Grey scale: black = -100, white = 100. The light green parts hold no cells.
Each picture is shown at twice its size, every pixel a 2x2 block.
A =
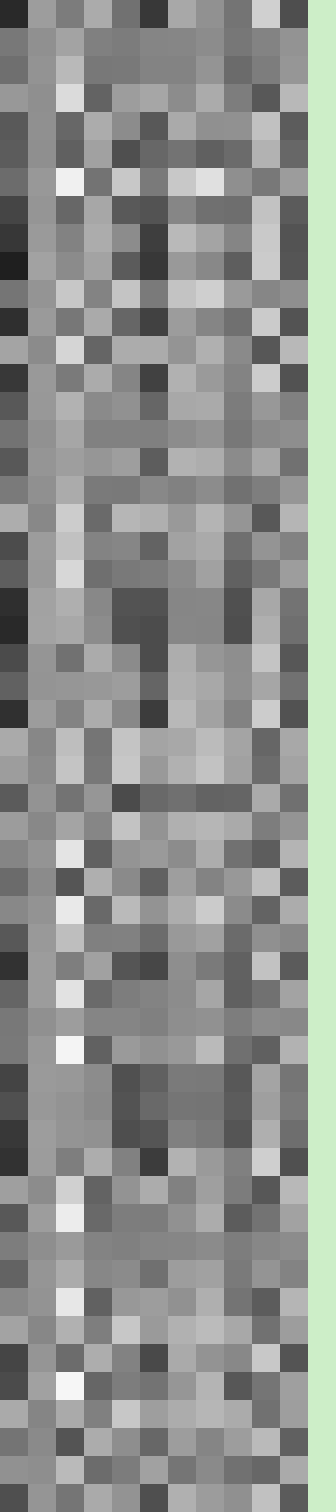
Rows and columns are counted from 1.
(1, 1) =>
-68
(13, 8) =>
38
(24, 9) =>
11
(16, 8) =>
15
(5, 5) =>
10
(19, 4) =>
-17
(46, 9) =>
-4
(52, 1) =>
-9
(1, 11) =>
-39
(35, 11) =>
-29
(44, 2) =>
23
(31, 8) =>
36
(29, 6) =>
-18
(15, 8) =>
33
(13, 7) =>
16
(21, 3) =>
69
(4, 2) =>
12
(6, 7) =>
-10
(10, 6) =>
-56
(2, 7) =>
5
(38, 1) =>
-5
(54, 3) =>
-8
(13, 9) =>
8
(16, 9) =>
-6
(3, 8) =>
16
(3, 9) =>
-16
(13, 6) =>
34
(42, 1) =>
-61
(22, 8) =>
6
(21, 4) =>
-13
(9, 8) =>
29
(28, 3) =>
54
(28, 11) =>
28
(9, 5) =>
10
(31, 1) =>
4
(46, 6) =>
-12
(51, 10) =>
-11
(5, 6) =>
-31
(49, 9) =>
7
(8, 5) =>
-30

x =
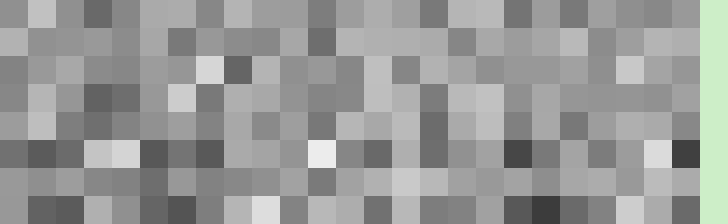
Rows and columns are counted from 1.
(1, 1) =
13
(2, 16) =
34
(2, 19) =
22
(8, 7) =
-34
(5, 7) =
24
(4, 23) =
17
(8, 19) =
-31
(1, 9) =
41
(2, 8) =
19
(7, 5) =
2
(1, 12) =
-2
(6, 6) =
-31
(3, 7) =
18
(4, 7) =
60
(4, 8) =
-5
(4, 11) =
15
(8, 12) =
44
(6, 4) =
54
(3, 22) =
12
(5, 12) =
-6
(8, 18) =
26
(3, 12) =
19
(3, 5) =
6
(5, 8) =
3
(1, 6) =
33
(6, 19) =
-44
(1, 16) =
-5
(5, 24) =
33
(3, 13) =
6
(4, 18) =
51
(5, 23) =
37
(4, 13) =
7
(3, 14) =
50
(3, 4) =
9
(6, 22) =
-3

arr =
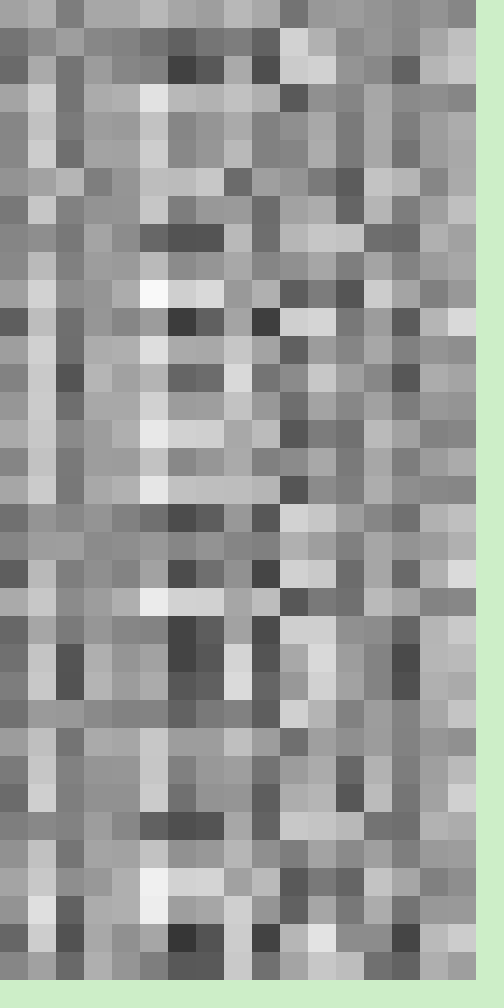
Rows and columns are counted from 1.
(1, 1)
27
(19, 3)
7
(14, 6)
41
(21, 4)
12
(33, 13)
-6
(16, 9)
32
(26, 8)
-5
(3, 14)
7
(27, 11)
-13
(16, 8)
62
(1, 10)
32
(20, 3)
24
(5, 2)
51
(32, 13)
-21
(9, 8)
-34
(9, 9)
45
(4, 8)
40
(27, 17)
13
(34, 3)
-36
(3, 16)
42
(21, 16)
38
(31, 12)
28
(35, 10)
-12
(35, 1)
5
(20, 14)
30
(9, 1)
4
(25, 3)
-35
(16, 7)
64
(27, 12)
25
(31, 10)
12
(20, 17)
38
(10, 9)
32
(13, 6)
74
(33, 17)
20
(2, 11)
65
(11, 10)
38
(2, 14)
18
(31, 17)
23
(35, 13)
48
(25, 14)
3

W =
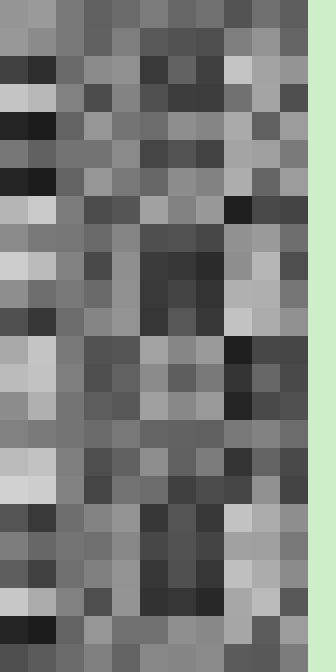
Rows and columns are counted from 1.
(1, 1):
17
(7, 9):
36
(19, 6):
-57
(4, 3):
1
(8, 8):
19
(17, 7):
-24
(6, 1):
-7
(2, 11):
-21
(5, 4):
18
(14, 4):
-39
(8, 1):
42
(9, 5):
4
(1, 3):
-6
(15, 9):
-72
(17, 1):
46
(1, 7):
-20
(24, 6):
7
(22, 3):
1
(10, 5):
12
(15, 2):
38
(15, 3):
-9
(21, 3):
-13
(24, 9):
-29
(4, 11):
-38
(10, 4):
-43
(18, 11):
-47
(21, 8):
-58
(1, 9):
-35
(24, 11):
-3
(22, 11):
-32
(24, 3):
-16
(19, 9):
52
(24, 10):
-31
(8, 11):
-47
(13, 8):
20
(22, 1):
56
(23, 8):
7
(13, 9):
-76
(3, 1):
-49
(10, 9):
11

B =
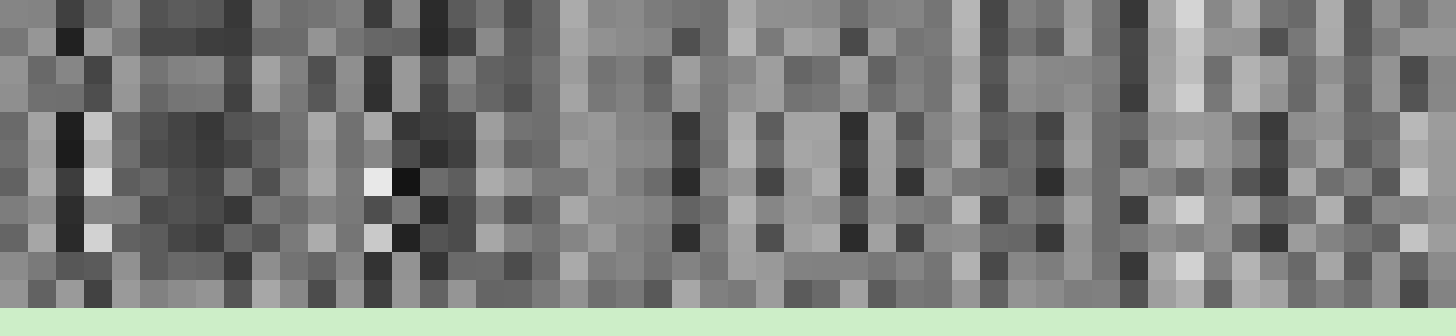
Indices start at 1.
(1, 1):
4
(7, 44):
8
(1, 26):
-12
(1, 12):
-9
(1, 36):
-44
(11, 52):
3
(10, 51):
-24
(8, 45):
27
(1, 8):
-32
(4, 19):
-36
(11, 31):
27
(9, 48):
3
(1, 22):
5
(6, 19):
-22
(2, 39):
27
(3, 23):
-3
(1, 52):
12
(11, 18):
-21
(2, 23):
9
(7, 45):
-33
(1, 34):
-8
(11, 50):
13
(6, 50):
-9
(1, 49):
-32
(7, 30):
34
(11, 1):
16
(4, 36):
-38
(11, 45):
35
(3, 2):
-18
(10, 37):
6
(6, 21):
22
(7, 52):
21
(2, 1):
-7
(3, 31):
22
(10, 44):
1
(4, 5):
18
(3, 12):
-37
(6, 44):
18

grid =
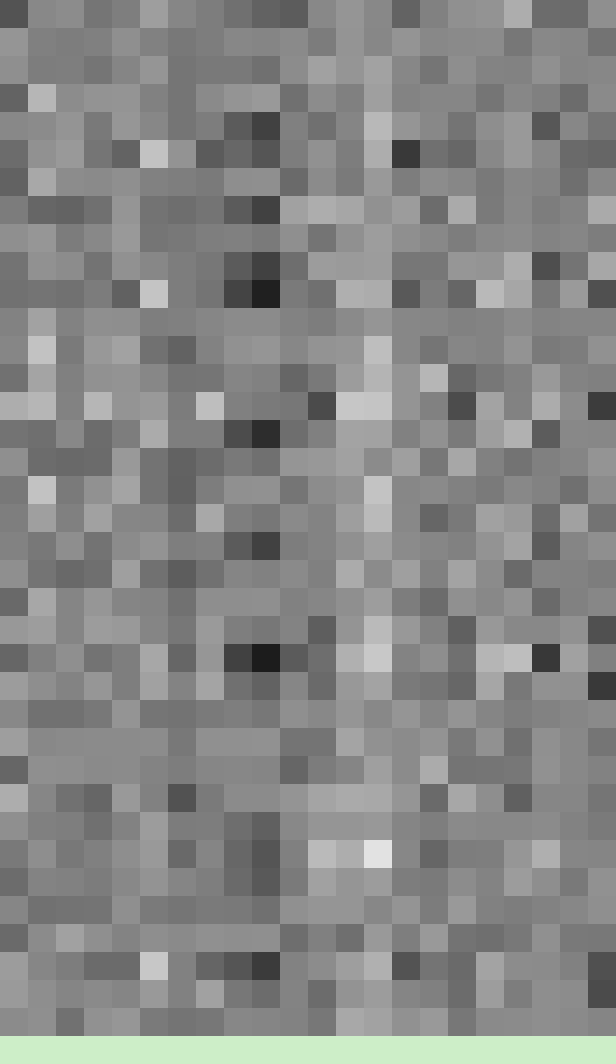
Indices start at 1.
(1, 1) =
-35
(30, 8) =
-2
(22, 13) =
12
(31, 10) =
-33
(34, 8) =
13
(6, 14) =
36
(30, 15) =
4
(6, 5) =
-22
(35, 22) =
-37
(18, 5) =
29
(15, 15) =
16
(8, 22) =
33
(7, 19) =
6
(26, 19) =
-2
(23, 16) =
1
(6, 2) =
14
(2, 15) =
16
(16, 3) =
7
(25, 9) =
-12
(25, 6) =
26
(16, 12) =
0
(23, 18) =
19
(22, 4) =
18
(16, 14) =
27
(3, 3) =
-1
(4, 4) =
15
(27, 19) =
-12
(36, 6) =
20
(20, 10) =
-49
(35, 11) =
2
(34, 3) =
26
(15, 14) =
54
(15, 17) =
-40
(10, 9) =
-29
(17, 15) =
25
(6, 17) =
-19
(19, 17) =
-5
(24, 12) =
-14
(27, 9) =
13
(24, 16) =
11

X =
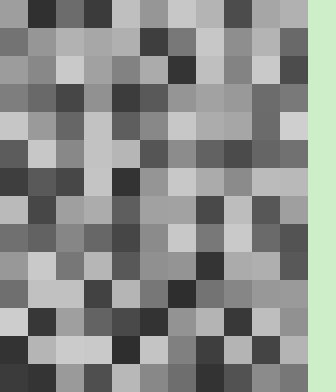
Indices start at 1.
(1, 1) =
24
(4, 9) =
20
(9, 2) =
-23
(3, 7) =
-59
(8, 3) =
25
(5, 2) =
21
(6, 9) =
-41
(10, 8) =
-59
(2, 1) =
-10
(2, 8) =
56
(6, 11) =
-11
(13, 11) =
41
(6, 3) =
7
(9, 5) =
-45
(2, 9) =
11
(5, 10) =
-16
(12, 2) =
-57
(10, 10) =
37
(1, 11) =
39
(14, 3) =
21
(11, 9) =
5
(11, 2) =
51
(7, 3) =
-44
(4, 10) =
-15
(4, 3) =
-45
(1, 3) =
-15
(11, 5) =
42
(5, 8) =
35
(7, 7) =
57
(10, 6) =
13
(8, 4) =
35
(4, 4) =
14
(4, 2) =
-18
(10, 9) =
34
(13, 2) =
42
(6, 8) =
-23

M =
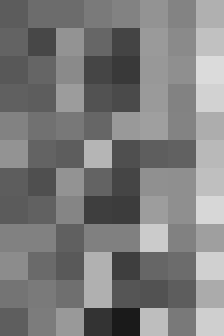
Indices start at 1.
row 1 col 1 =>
-28
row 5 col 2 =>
-11
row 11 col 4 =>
38
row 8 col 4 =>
-51
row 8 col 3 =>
4
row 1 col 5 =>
2
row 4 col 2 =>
-27
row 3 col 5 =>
-55
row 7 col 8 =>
50
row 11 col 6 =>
-36
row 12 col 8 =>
62
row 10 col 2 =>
-17
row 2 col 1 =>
-22
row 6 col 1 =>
15
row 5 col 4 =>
-20
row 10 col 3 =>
-30
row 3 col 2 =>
-21
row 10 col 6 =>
-20
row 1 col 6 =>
15
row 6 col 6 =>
-26
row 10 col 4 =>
39
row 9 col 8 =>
25
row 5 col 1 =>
2
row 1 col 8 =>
38
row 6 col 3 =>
-27
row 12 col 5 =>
-80
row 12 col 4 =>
-60
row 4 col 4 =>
-36
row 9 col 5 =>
0
